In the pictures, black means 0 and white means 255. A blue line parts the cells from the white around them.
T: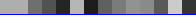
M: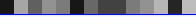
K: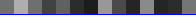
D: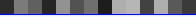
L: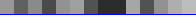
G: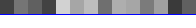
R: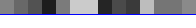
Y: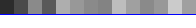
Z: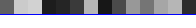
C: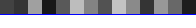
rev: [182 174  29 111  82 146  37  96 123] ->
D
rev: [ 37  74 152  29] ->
K
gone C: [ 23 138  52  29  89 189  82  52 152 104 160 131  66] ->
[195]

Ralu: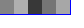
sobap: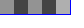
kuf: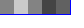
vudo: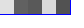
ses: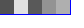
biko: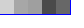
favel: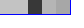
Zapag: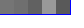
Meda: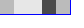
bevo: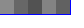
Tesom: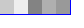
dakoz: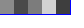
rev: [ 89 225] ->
ses
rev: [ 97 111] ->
Zapag
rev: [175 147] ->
ses

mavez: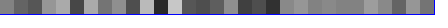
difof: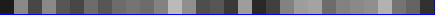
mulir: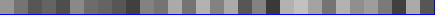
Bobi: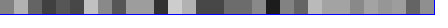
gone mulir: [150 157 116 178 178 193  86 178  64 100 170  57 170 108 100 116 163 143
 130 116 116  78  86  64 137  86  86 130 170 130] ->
[122]
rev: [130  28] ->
Bobi
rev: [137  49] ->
mavez
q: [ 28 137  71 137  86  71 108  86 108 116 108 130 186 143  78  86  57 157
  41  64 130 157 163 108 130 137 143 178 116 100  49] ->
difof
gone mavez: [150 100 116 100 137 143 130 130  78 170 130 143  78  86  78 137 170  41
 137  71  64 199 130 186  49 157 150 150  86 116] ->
[94]

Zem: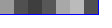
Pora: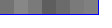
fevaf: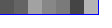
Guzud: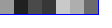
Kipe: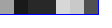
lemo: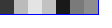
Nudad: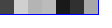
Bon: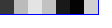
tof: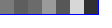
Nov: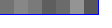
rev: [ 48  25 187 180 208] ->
Nudad
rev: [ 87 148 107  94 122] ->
Nov

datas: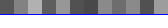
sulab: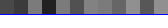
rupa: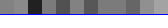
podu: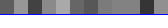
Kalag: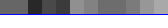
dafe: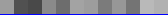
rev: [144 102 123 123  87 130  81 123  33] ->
rupa
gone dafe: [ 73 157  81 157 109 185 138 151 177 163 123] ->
[116]
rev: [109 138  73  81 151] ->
datas

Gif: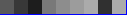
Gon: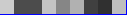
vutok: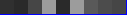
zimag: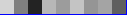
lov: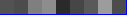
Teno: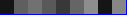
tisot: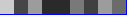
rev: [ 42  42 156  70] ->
tisot
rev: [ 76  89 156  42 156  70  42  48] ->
vutok
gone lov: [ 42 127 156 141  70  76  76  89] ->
[82]
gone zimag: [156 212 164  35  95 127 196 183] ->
[149]
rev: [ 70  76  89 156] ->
vutok
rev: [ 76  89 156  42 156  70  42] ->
vutok

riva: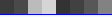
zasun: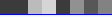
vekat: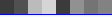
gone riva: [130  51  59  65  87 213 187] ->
[73]
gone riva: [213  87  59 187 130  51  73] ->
[65]

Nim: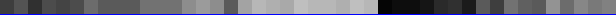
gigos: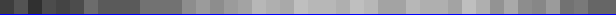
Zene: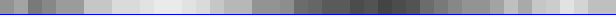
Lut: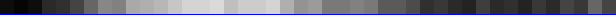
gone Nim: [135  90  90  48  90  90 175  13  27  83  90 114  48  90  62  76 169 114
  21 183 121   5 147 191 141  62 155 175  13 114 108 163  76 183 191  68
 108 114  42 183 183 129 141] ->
[96]
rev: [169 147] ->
gigos

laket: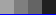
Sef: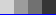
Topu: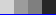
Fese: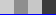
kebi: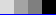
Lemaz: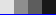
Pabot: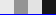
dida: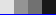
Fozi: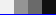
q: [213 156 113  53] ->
Sef
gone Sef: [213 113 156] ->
[53]
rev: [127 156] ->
Topu
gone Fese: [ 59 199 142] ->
[206]
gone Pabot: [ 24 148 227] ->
[234]
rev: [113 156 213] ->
Sef

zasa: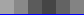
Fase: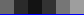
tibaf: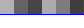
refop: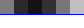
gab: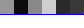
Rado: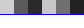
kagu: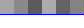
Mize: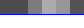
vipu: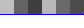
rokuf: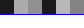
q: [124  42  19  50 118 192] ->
refop

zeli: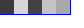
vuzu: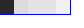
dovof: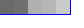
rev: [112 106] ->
dovof
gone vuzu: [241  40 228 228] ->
[220]

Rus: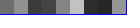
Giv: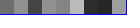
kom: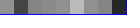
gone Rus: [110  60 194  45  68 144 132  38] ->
[150]
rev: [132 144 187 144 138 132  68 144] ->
kom
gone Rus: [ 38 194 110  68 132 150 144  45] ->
[60]
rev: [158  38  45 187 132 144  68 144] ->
Giv
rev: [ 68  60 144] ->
Rus
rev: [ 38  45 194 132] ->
Rus
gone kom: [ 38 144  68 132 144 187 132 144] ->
[138]

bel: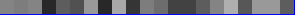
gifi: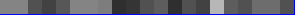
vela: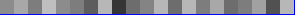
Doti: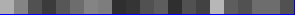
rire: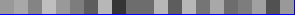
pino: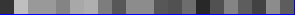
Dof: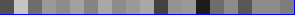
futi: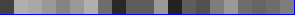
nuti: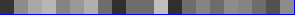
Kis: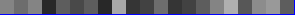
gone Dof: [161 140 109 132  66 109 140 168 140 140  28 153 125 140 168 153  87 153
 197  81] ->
[147]
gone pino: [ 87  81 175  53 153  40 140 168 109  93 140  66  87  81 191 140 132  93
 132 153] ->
[125]
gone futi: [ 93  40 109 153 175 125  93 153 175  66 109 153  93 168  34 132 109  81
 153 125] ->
[101]
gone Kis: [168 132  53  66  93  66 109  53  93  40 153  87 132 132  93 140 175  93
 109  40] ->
[73]
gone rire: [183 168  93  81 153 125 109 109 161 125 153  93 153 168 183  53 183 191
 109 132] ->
[117]
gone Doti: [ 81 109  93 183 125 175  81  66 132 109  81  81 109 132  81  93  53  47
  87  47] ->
[59]

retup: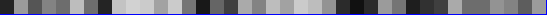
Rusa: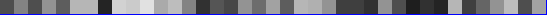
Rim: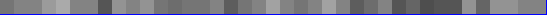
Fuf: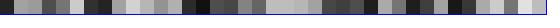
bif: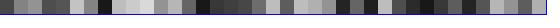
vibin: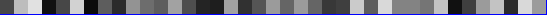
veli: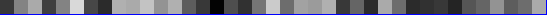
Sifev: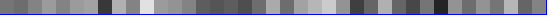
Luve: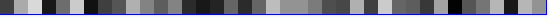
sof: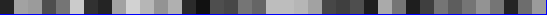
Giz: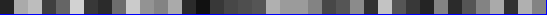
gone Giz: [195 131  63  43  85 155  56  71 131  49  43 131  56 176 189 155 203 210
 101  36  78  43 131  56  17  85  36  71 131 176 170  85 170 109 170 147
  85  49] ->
[139]
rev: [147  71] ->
Rusa
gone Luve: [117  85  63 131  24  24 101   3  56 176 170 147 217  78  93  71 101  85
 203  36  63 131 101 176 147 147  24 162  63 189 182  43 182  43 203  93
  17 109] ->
[123]

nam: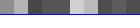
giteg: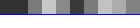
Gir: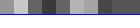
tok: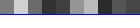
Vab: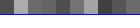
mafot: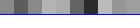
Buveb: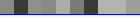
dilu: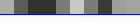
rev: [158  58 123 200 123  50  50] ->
dilu
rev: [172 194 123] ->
giteg
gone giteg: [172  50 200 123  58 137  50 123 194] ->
[130]

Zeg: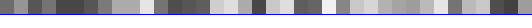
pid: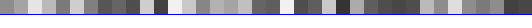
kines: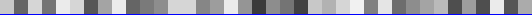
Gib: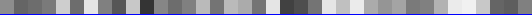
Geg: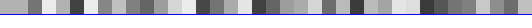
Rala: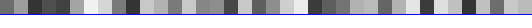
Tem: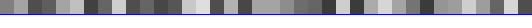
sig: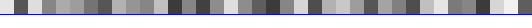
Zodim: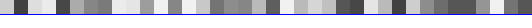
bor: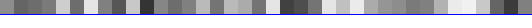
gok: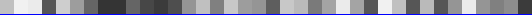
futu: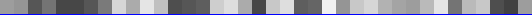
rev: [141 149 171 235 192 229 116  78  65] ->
bor
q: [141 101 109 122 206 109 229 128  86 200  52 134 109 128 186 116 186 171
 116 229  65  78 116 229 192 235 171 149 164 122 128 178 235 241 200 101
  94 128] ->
Gib

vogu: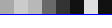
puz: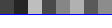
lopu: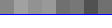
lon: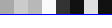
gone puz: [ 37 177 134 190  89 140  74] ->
[66]
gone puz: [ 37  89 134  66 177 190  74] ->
[140]
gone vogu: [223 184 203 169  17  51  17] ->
[105]
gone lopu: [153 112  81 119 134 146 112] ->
[161]

